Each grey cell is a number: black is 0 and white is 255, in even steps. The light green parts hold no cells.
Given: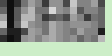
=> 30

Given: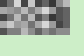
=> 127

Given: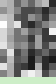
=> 73

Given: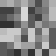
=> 49

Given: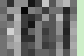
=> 170

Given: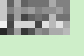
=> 158
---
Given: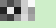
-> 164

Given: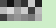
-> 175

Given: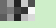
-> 217

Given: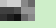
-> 136

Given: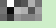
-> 146

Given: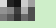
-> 78

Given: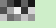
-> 150
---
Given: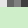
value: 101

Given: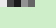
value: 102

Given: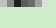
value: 162

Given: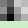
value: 187

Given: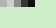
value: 139

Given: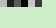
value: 90

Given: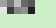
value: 161

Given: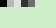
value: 110
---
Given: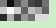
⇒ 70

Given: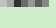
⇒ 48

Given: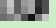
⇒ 153

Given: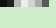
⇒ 184

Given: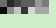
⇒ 196

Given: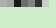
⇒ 24
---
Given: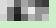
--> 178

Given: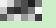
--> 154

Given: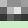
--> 95

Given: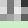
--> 163

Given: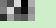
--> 101

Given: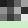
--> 60

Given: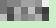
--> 147

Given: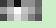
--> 183

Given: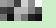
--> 115

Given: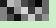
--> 200
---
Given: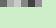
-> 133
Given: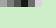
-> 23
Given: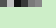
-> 57
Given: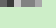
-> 130
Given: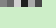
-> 31
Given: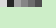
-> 134
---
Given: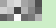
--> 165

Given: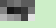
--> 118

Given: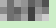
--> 97

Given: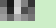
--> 198

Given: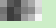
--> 140

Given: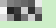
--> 103
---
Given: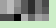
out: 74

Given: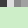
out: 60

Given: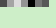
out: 75

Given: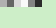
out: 176

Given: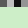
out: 89

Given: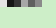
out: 227
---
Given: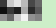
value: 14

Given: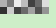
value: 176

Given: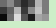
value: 57

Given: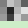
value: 141

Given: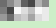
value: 124

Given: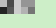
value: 191

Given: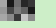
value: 152

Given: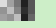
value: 147

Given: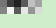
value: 116
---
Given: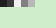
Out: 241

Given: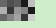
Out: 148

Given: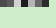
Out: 28

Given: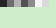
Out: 81

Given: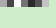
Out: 115

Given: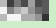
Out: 201

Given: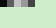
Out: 196

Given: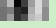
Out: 32

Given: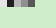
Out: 184
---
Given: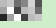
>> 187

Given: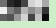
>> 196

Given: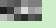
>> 85

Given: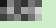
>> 118

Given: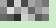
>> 90

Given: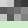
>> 169

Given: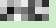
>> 46
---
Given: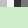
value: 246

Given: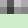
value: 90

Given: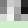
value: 204

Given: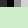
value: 4

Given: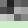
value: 33

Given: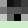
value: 17
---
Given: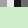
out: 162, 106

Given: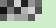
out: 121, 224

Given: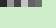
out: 41, 112

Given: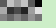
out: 90, 116

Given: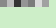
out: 137, 161

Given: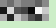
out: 136, 161

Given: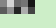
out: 132, 67
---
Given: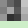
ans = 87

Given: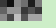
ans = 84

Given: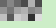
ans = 134

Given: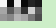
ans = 207

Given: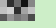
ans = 163

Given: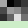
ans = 140

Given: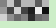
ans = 238

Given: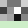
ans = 254

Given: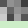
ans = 146
